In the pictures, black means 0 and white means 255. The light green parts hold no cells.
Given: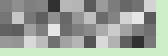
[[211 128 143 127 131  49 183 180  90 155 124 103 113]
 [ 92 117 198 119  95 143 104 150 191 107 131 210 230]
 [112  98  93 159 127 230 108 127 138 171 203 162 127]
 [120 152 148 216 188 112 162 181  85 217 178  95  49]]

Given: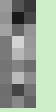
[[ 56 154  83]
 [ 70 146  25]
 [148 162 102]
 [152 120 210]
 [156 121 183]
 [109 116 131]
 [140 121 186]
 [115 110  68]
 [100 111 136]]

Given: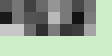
[[115  88 118  65 105 149 121  72]
 [123  25 118  83  80 185 121  18]
 [164 198 198 109  47 123  54  61]]

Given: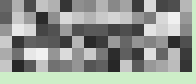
[[183 105 175  75 195 177  53 143 135 180 136 163  59 217  70  78]
 [152  94 200 157  43 143 217 198 180 201 212 199 150 124 216 240]
 [135 150 232 216  69  81 155  80  90  89  65  78  61 227 208 226]
 [ 79 203  54  98  92  87  56 182  41  59 154 102 148 131 151  44]
 [ 58 171 112 231 241 149 219 147 203 120  44  95  55 222 101 191]
 [ 52 198  40  89 196 113 124 149  85  96  39 199  90 152 166 188]]

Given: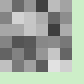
[[163 170 106 148  64 188]
 [141 131 211 198 172 103]
 [172 167 168 197 182  62]
 [120 132  84  89 136 139]
 [101  99 130  92 150 198]
 [208 192 122 160  93 226]]

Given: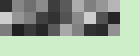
[[181  47 134 111 139  61  90 172 127 150]
 [ 37 206 149 126  65  50  83 138 205  82]
 [145 124  31  57  38  90 168 130  49  42]]

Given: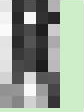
[[177 229  50  79  46]
 [ 38 243  41 246  50]
 [203 251  55  74  30]
 [170 228  42  84  48]
 [188 230  56  70  39]
 [186 226  73  68  27]
 [ 88 211  78 219  86]
 [ 70 146 148 249 156]
 [ 52 154 133 209 173]]

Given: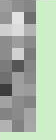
[[134 158 142]
 [110 148 226]
 [179 207 219]
 [138 141 157]
 [123 141 209]
 [133 123  85]
 [138 111 158]
 [156  61 160]
 [131 163 140]
 [164 131 138]
 [166 178 129]]
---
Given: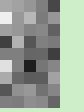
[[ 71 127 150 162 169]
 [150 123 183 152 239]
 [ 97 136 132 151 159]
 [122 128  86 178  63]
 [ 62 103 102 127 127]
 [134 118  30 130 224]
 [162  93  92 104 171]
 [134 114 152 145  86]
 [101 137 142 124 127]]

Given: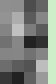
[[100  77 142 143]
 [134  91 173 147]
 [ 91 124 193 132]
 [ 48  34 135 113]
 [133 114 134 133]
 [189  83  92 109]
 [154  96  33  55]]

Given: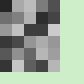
[[ 80 124 188 169  38]
 [ 68  46 178 128 112]
 [203  62  62 193 152]
 [151 172 149  73  56]
 [158 182 103 144  88]
 [182  68  95 197  53]]

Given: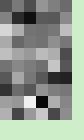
[[107 127 149  78 121  84]
 [138  88  90  15  43 130]
 [189 119 112 115 173 214]
 [119 143 114 119 104 170]
 [ 76 174 187 153 166 191]
 [ 86 197 112 124 136 115]
 [ 34  40  88 119 167  88]
 [119 126 146  87 108  51]
 [134 174   8 240 151 159]
 [141  72 200 153  70 177]]

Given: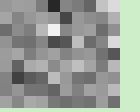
[[219 195 101 123 133  39 124 157 159 152]
 [177 135 141 152  70 152 162 151 133 165]
 [144 109 159 153 135 241 184 126 140 109]
 [218 133 108 189  86  74 134 112 116 147]
 [ 86 114 152 147 131 161 149 126 166 156]
 [184 124 164 191 167 139 178 170  98 155]
 [144 151 110 116 153 188 102  91  65 131]
 [185 154 162 129 156 100 115 116 149 130]
 [112 157 114 120 111 120 162 169 135 162]]

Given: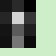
[[  1  42  21]
 [ 54 211  38]
 [ 31  91  20]
 [ 10 118  17]]
